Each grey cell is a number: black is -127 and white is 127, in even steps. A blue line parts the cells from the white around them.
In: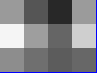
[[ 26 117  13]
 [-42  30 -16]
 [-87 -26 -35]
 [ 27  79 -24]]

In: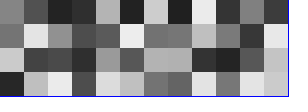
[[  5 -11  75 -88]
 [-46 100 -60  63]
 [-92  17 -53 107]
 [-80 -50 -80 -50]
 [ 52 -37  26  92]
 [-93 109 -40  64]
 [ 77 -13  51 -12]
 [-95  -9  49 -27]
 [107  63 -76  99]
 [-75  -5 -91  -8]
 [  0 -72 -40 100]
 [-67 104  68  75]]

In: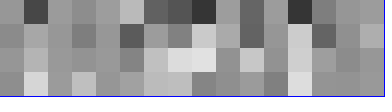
[[ 23  11  22  14]
 [-56  39  52  86]
 [ 27  23  25  27]
 [ 13  -1  19  63]
 [ 29  23  25  22]
 [ 58 -36   4  33]
 [-30  28  64  59]
 [-43   1  92  62]
 [-74  74  97   5]
 [ 29  42  18  15]
 [-26 -28  71  27]
 [ 28  22  18   0]
 [-74  76  79  93]
 [ -1 -27  30  20]
 [ 22  16  12  19]
 [ 28  46  23  25]]

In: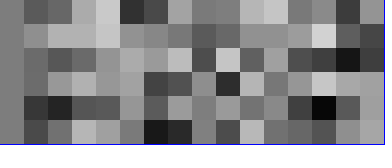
[[  -2   -2   -2   -2   -2   -2]
 [ -37   15  -20  -19  -72  -53]
 [ -24   50  -40   24  -91  -14]
 [  43   50  -21   49  -42   54]
 [  73   69   20   23  -38   32]
 [ -78   18   43   34   22   -5]
 [ -54    7   26  -60  -36 -103]
 [  35   -7   60  -46   27  -86]
 [  -5  -37  -50   14   -1    0]
 [  -1  -23   69  -82   26  -51]
 [  54   17  -31   53  -12   56]
 [  69   17   32   -8    9  -14]
 [  -6   28  -49   22  -63  -24]
 [  10   82  -64   70 -120  -44]
 [ -67  -33 -106   40  -38   15]
 [  20  -57  -65   33   31   38]]

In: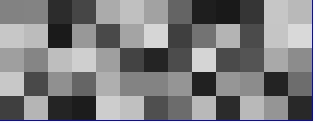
[[   2   71   31   72  -64]
 [   3   60    5  -54   53]
 [ -83 -101   62   16  -91]
 [ -57   24   79  -26  -99]
 [  43  -54   31   47   77]
 [  64   36  -60    3   64]
 [  34   86  -91    3  -48]
 [ -27  -64  -51   21  -19]
 [ -97  -12   85  -94   57]
 [-102   52  -53   22  -84]
 [ -74  -52  -43   12   57]
 [  70   69   41  -92   21]
 [  57   89   12  -18  -87]]

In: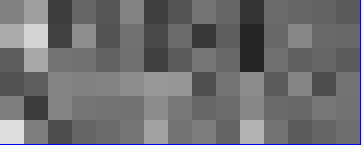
[[  1  43 -34 -45  -1  94]
 [ 31  84  40 -33 -67  -1]
 [-66 -62 -12   4   4 -50]
 [-25  14 -14   1 -10 -26]
 [-41 -44 -29   3 -12 -20]
 [  3 -14 -15  13 -13 -10]
 [-64 -54 -63  24  12  34]
 [-43 -20 -36  22  -7 -12]
 [-11 -71  -9 -48 -24  -2]
 [-25 -33 -23 -11 -19 -27]
 [-75 -90 -90  12   7  51]
 [-20 -23 -15 -36 -21 -12]
 [-25   7 -31   5 -23 -36]
 [-28 -22 -25 -50  -8 -26]
 [-37 -23 -36 -12 -13 -17]]

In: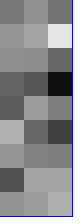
[[  -7   21   15  -27  -35   49   22  -45   20]
 [  16   36   13  -42   27  -24    3   36   27]
 [ -12  101  -24 -111   -1  -62   -1   37   47]]

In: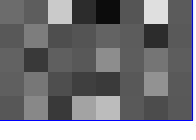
[[ -19  -39  -29  -32  -40]
 [ -34   -2  -70   -8    8]
 [  74  -49  -32  -49  -70]
 [ -83  -43  -39  -64   35]
 [-115  -28   13  -69   60]
 [ -42  -35  -34  -39  -38]
 [  95  -83  -10   18  -51]
 [ -36  -38  -34  -38  -39]]
